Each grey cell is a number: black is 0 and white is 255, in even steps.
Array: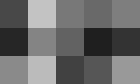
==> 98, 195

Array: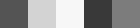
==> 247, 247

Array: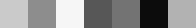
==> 87, 246

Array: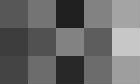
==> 130, 199

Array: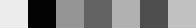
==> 99, 236

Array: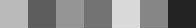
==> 115, 217

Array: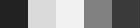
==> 241, 241
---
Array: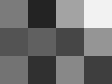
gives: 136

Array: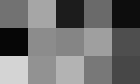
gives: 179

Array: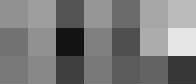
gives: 63

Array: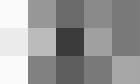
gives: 94

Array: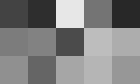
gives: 166

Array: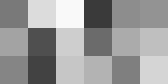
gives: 198
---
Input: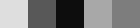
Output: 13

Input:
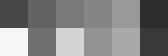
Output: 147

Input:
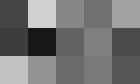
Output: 106

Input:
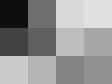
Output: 181

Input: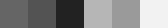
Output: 182

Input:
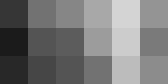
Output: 114

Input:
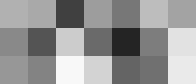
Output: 100

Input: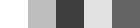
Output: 62
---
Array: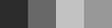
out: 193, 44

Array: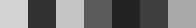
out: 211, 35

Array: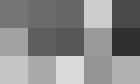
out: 218, 48

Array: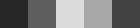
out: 220, 39

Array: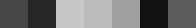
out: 199, 18

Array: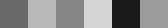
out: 212, 26

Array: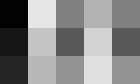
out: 230, 2
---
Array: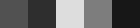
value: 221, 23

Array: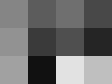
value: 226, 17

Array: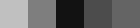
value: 192, 18

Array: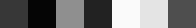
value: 250, 5

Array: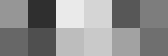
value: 234, 47

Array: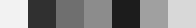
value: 242, 28

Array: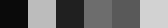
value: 210, 10

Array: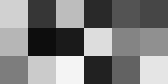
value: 244, 13

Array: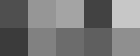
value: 199, 59

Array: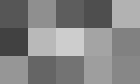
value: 205, 65
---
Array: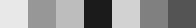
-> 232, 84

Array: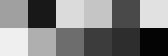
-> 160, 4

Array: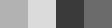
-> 178, 107

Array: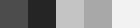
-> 76, 242

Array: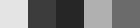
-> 228, 107

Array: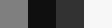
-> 127, 247
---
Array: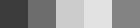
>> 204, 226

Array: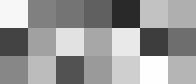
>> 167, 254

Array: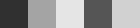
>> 229, 229

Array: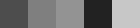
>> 147, 199

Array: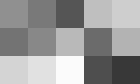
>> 185, 251

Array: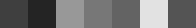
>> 119, 226

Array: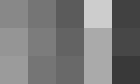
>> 99, 205

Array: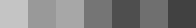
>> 117, 196

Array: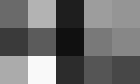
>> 16, 249

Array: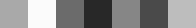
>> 40, 251
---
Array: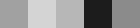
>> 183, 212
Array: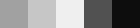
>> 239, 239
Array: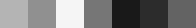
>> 118, 245
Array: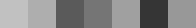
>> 117, 193
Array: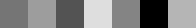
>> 222, 222
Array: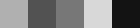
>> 119, 216
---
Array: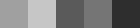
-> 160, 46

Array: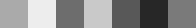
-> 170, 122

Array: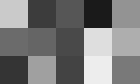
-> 202, 121

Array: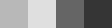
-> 184, 53

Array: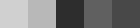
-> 208, 72

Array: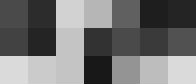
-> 74, 218

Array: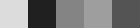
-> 220, 84

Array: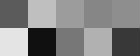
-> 91, 56
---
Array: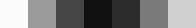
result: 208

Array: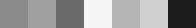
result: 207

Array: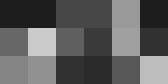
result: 189

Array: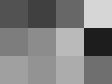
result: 186

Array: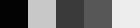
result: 200

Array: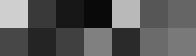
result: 185
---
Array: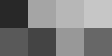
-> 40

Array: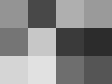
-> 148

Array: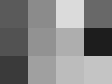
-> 90

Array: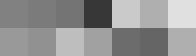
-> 129

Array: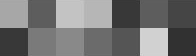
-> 167

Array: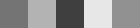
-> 116

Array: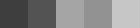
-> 62
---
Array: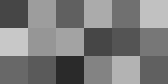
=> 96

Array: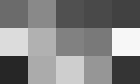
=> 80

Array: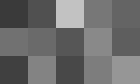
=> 194

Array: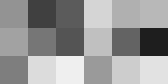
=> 91

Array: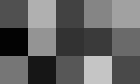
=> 66

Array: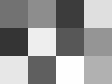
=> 60

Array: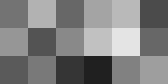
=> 103

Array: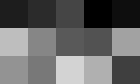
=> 69
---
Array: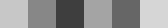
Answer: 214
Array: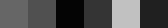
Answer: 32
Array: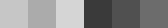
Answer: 108
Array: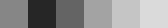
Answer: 218
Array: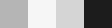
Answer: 28
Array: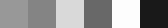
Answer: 25
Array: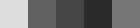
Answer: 118
